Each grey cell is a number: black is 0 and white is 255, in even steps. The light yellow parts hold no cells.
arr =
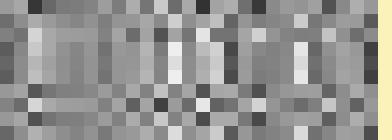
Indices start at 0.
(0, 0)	154
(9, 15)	203
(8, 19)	137
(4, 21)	217
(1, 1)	141
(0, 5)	124
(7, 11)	64
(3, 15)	208
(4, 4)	143
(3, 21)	229
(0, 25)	174
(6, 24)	141
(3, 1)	135
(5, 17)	155
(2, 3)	168
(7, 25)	98
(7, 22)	127
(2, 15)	115
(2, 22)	127
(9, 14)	165
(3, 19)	129
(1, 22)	119
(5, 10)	180
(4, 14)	171
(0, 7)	157
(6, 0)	152
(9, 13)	143
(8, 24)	141
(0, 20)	153
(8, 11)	199
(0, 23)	82
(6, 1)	163
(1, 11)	138
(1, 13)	143
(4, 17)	153
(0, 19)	138
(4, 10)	174
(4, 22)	112
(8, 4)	126

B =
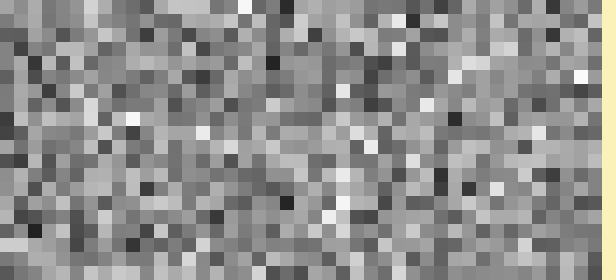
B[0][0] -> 164
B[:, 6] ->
[210, 196, 150, 161, 104, 162, 122, 216, 218, 156, 189, 115, 175, 181, 148, 141, 92, 125, 114, 197]
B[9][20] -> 172
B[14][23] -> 104
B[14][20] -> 37
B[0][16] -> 132
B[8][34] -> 147
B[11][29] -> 223
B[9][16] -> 160
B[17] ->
[205, 205, 169, 158, 143, 70, 125, 156, 115, 53, 114, 98, 125, 99, 211, 139, 129, 113, 145, 129, 131, 111, 115, 159, 160, 117, 92, 198, 152, 153, 164, 97, 102, 142, 162, 154, 130, 211, 93, 96, 129, 137, 121]
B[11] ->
[81, 62, 183, 83, 159, 110, 115, 172, 149, 91, 147, 135, 114, 141, 107, 157, 82, 161, 115, 168, 188, 187, 110, 103, 169, 119, 117, 161, 122, 223, 139, 124, 191, 183, 116, 151, 184, 189, 192, 160, 169, 162, 188]
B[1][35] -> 195
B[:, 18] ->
[103, 189, 139, 167, 147, 154, 122, 124, 153, 181, 168, 115, 101, 104, 144, 156, 138, 145, 100, 212]
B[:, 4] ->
[133, 132, 84, 185, 91, 120, 134, 84, 172, 133, 121, 159, 133, 124, 192, 130, 194, 143, 147, 182]
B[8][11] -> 162
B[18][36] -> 174
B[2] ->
[94, 93, 162, 139, 84, 124, 150, 198, 166, 114, 62, 157, 122, 74, 133, 142, 90, 176, 139, 104, 174, 201, 64, 145, 179, 200, 184, 124, 126, 162, 86, 82, 140, 173, 128, 171, 165, 107, 144, 55, 177, 189, 101]
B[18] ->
[121, 134, 174, 173, 147, 118, 114, 131, 158, 123, 122, 185, 117, 215, 137, 87, 140, 162, 100, 187, 168, 142, 138, 94, 167, 208, 123, 142, 187, 91, 140, 98, 166, 170, 111, 140, 174, 195, 180, 124, 188, 157, 90]
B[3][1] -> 66
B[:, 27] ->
[120, 179, 124, 140, 64, 110, 152, 84, 177, 100, 96, 161, 147, 97, 72, 149, 113, 198, 142, 110]
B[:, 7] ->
[173, 141, 198, 100, 134, 135, 160, 141, 99, 200, 81, 172, 177, 186, 90, 204, 182, 156, 131, 172]
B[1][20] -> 84
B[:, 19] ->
[125, 102, 104, 99, 35, 111, 94, 203, 150, 123, 200, 168, 145, 88, 134, 143, 94, 129, 187, 80]
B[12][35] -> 137
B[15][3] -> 113
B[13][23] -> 135
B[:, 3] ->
[120, 118, 139, 119, 183, 132, 62, 140, 191, 136, 113, 83, 92, 173, 142, 113, 156, 158, 173, 166]
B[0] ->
[164, 141, 172, 120, 133, 148, 210, 173, 122, 109, 88, 169, 196, 195, 193, 117, 132, 247, 103, 125, 43, 165, 176, 159, 164, 156, 116, 120, 118, 86, 112, 65, 101, 171, 136, 161, 144, 107, 174, 56, 133, 155, 121]
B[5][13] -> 88
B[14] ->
[167, 96, 160, 142, 192, 116, 148, 90, 140, 144, 188, 202, 188, 123, 180, 166, 106, 92, 144, 134, 37, 170, 152, 104, 245, 180, 175, 72, 151, 93, 99, 135, 167, 201, 170, 117, 149, 162, 124, 101, 141, 80, 88]
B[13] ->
[144, 169, 80, 173, 124, 155, 181, 186, 123, 189, 60, 128, 172, 124, 115, 175, 148, 125, 104, 88, 110, 144, 175, 135, 190, 166, 147, 97, 145, 186, 166, 62, 169, 56, 136, 226, 140, 135, 193, 111, 133, 165, 131]
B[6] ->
[123, 170, 152, 62, 134, 202, 122, 160, 81, 111, 135, 137, 106, 156, 94, 121, 172, 135, 122, 94, 107, 141, 125, 97, 230, 93, 86, 152, 147, 123, 118, 151, 138, 127, 161, 141, 156, 115, 110, 113, 93, 70, 93]

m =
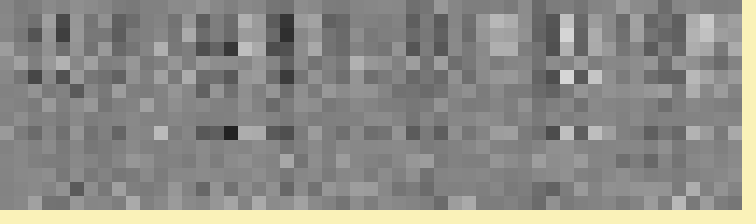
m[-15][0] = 134
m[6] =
[130, 132, 147, 122, 130, 90, 135, 121, 157, 127, 124, 131, 149, 135, 97, 149, 113, 143, 128, 149, 111, 143, 123, 152, 139, 148, 147, 133, 114, 116, 107, 116, 136, 144, 124, 138, 123, 123, 108, 99, 122, 148, 135, 146, 141, 145, 151, 158, 124, 173, 136, 156, 131]
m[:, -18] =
[129, 184, 164, 175, 124, 151, 138, 133, 139, 157, 131, 149, 130, 135, 125]
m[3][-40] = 126
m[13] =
[131, 134, 138, 132, 146, 90, 142, 120, 160, 127, 123, 128, 151, 131, 103, 148, 114, 142, 127, 145, 103, 139, 114, 150, 140, 158, 156, 136, 117, 124, 108, 130, 129, 131, 127, 135, 122, 126, 110, 98, 125, 154, 132, 145, 143, 148, 149, 148, 123, 174, 129, 147, 132]
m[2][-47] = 120
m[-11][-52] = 161
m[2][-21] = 137
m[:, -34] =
[117, 92, 106, 77, 133, 110, 149, 106, 131, 90, 137, 131, 132, 145, 139]
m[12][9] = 123
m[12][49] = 130
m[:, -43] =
[129, 128, 128, 133, 121, 128, 124, 161, 130, 134, 129, 143, 138, 123, 128]
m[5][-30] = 127
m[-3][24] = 135
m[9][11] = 187
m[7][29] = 119
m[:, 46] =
[138, 102, 115, 92, 149, 111, 151, 127, 126, 95, 129, 104, 127, 149, 156]
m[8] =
[130, 142, 128, 130, 123, 137, 125, 129, 131, 137, 130, 130, 135, 131, 127, 128, 129, 137, 136, 131, 122, 133, 125, 128, 129, 129, 139, 140, 132, 117, 134, 121, 135, 135, 143, 139, 125, 134, 122, 136, 126, 132, 135, 136, 129, 138, 126, 130, 130, 131, 132, 135, 133]
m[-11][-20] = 121
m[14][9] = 170
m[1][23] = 97
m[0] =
[134, 123, 127, 138, 132, 143, 139, 134, 124, 121, 129, 129, 139, 138, 148, 136, 128, 137, 134, 117, 114, 141, 137, 124, 123, 133, 135, 137, 136, 111, 117, 152, 134, 126, 126, 129, 122, 140, 106, 124, 126, 117, 132, 134, 156, 139, 138, 108, 134, 138, 127, 126, 128]
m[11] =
[133, 136, 128, 125, 124, 137, 132, 124, 134, 151, 143, 129, 130, 124, 138, 125, 139, 144, 135, 131, 167, 116, 142, 128, 157, 135, 130, 126, 136, 151, 157, 122, 130, 127, 127, 149, 140, 133, 158, 141, 144, 155, 133, 134, 111, 125, 104, 133, 116, 136, 140, 132, 138]
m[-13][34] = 150
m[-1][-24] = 132
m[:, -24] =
[111, 94, 106, 85, 158, 104, 116, 119, 117, 91, 136, 151, 144, 124, 132]
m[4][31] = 159
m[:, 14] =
[148, 94, 108, 79, 153, 109, 97, 138, 127, 88, 139, 138, 139, 103, 134]
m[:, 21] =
[141, 155, 136, 140, 139, 118, 143, 145, 133, 124, 129, 116, 135, 139, 162]

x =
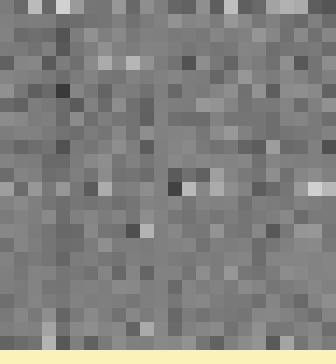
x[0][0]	124
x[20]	[126, 123, 131, 117, 116, 128, 129, 126, 137, 136, 126, 128, 106, 132, 125, 130, 123, 138, 132, 118, 124, 128, 135, 129]
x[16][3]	116
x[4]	[97, 133, 135, 90, 124, 111, 138, 171, 138, 182, 146, 125, 115, 82, 142, 120, 101, 130, 123, 113, 143, 88, 116, 141]
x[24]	[99, 108, 114, 179, 88, 127, 97, 122, 140, 128, 127, 137, 135, 146, 117, 98, 127, 139, 148, 90, 164, 117, 136, 123]
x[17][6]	124
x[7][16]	132
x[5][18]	128
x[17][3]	117
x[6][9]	124
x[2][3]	107
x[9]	[125, 129, 129, 122, 114, 110, 123, 117, 135, 114, 141, 129, 131, 132, 119, 139, 152, 129, 117, 110, 117, 120, 122, 130]
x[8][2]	124
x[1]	[128, 124, 125, 124, 107, 109, 115, 117, 127, 113, 123, 129, 146, 132, 135, 123, 150, 137, 119, 129, 114, 106, 128, 108]
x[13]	[158, 108, 151, 121, 150, 119, 91, 172, 125, 127, 141, 129, 66, 185, 135, 171, 142, 131, 93, 106, 118, 153, 208, 184]
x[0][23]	85
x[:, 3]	[104, 124, 107, 127, 90, 121, 106, 120, 127, 122, 115, 106, 110, 121, 117, 137, 116, 117, 117, 130, 117, 124, 142, 164, 179]
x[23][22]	134
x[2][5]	125
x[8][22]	122
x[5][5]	123
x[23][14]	134
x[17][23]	121
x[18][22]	131
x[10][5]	122
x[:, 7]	[117, 117, 127, 144, 171, 119, 100, 107, 126, 117, 127, 142, 140, 172, 120, 124, 117, 143, 119, 132, 126, 127, 126, 132, 122]
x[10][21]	109
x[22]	[121, 134, 121, 142, 101, 122, 137, 126, 113, 135, 123, 132, 104, 124, 115, 122, 120, 117, 134, 135, 130, 121, 111, 132]
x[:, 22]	[94, 128, 113, 122, 116, 116, 137, 128, 122, 122, 128, 128, 140, 208, 126, 122, 151, 137, 131, 131, 135, 131, 111, 134, 136]
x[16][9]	79
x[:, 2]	[187, 125, 111, 114, 135, 126, 95, 125, 124, 129, 110, 124, 128, 151, 127, 126, 123, 126, 122, 131, 131, 132, 121, 129, 114]
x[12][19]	142
